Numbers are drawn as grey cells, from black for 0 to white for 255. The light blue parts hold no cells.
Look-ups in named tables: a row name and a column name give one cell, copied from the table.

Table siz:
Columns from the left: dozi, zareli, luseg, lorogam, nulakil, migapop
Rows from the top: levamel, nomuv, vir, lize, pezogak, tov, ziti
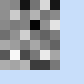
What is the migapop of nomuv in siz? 138
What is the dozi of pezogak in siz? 169
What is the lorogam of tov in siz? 120
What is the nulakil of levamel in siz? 216
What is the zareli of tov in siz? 248
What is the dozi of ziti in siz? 173
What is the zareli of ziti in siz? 165
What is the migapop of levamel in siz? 22
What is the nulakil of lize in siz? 99
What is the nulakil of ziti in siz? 61
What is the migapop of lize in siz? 124
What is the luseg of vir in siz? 131
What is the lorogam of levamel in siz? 116
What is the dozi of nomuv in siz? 143
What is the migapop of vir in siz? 227
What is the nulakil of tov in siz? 234
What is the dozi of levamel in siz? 144
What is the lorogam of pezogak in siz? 167
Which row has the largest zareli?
tov

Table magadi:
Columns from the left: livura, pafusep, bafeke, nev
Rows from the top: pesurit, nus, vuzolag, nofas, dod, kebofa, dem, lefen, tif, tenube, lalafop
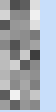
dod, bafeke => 141
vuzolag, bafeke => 155
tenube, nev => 198
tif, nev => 127
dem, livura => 188
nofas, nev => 121
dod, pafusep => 82
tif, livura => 198
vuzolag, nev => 222
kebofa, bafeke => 201
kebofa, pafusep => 108
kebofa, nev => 61
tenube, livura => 92
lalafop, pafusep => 98
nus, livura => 212
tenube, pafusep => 241
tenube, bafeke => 155
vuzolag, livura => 85
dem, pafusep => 208
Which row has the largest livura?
nus

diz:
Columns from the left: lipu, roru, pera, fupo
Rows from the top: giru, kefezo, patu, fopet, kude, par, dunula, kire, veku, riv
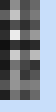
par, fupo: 186
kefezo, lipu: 96
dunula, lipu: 23
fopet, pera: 104
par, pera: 106
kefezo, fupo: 122
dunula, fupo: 51
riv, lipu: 31
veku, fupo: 127
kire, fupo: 85
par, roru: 203
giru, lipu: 35
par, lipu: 42
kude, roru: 51

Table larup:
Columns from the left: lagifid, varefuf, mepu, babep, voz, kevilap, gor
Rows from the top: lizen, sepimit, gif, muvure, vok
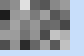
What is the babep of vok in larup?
102
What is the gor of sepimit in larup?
113
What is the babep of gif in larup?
150
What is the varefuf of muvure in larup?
156
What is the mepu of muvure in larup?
115
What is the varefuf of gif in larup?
163
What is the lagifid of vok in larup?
78

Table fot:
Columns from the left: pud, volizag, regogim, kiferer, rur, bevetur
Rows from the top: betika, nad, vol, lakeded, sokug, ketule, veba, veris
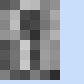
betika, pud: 84
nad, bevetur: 168
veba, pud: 78
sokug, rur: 153
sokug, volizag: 112
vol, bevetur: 154
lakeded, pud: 147
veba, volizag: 113
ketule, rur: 158
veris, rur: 85
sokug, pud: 75
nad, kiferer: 63
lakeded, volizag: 158
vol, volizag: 189
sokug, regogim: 203
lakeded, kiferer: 49
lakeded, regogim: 98
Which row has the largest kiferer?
betika

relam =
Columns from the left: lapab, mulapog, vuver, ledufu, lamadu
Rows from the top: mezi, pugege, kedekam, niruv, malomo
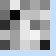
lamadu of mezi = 135
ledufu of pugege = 190
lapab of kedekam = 44
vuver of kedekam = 229
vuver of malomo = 212
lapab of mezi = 136
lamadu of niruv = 187
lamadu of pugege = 218
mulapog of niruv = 160
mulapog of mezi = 232
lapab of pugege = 108
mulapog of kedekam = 134
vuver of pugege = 193

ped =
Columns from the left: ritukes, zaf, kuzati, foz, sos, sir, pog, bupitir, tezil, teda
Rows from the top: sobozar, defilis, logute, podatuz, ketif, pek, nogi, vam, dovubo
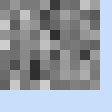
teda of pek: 155
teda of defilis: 89
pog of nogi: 154
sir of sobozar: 58
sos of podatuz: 176
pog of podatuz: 122
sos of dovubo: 204
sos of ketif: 191
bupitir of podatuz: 109
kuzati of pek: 136

